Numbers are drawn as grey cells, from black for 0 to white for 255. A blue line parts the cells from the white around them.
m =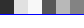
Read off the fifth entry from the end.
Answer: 225
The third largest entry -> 184
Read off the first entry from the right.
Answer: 131

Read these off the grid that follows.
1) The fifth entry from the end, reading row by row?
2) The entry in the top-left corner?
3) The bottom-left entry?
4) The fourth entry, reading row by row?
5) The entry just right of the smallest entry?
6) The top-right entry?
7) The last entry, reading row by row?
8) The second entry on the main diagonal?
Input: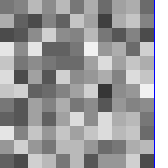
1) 86
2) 119
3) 97
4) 140
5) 140
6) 107
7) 75
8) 97

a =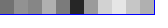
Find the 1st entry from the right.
176
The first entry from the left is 114
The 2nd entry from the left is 146

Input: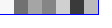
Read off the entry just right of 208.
58
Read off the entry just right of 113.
165

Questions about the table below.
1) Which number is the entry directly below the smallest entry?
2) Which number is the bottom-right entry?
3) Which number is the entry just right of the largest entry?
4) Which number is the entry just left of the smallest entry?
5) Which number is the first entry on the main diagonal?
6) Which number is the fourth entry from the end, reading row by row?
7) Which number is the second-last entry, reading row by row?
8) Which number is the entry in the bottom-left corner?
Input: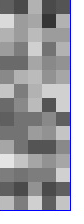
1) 156
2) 196
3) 196
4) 166
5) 95
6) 125
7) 95
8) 187

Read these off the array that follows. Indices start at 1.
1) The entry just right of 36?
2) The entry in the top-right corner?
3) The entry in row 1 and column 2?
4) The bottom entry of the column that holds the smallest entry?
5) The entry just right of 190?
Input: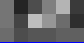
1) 77
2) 58
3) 36
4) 77
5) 150

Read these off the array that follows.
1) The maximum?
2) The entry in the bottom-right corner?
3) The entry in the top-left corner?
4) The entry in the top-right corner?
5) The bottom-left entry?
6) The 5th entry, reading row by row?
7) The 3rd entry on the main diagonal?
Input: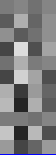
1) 221
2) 154
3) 123
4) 133
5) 154
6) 91
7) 113

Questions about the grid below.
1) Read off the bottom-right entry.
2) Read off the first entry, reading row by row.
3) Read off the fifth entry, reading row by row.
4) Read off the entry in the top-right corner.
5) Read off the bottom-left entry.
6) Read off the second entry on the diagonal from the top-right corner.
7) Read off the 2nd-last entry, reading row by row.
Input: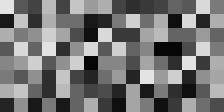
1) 76
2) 227
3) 67
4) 122
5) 36
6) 36
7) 110

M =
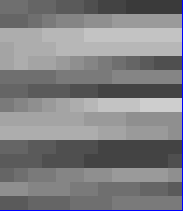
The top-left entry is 111
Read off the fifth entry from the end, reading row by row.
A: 122
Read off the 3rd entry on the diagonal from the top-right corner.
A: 195
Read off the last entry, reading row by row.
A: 122
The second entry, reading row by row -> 111
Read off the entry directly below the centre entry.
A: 154
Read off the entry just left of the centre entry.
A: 173
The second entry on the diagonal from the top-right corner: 154
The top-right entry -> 58
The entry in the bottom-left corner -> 90
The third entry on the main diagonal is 173

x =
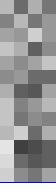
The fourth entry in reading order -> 118
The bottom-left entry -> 207
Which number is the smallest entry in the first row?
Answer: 107
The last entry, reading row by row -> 163
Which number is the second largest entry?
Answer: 217
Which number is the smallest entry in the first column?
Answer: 130
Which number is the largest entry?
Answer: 228
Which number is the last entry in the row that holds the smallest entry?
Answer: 96
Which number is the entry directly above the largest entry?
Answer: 184
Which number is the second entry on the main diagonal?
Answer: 184
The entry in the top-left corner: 184
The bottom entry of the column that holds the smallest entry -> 140
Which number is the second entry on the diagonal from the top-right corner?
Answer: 118
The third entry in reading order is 175
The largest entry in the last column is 196
